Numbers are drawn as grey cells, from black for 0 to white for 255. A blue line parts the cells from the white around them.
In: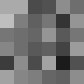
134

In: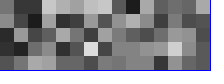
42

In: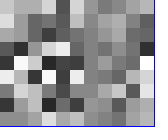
122

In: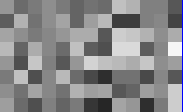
122

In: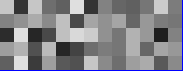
44

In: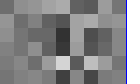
129
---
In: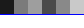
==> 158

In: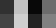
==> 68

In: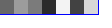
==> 43

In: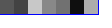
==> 136

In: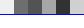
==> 83

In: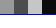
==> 153

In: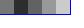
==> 45

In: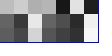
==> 85

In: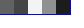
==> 69

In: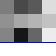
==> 132
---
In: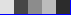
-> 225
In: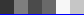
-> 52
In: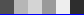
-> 80
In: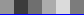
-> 150
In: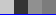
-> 201
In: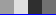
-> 158
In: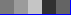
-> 122
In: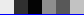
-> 236
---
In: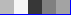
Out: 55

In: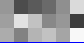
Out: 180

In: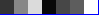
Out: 219

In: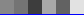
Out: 61

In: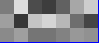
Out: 117

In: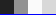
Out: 250
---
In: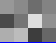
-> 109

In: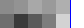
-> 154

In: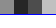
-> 77

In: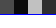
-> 193

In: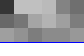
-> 131

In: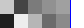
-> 145

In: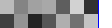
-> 210
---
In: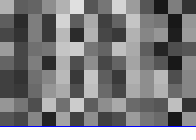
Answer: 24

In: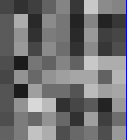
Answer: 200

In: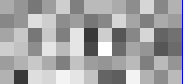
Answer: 214

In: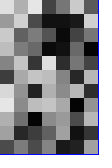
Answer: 118

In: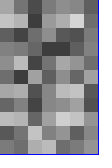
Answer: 142
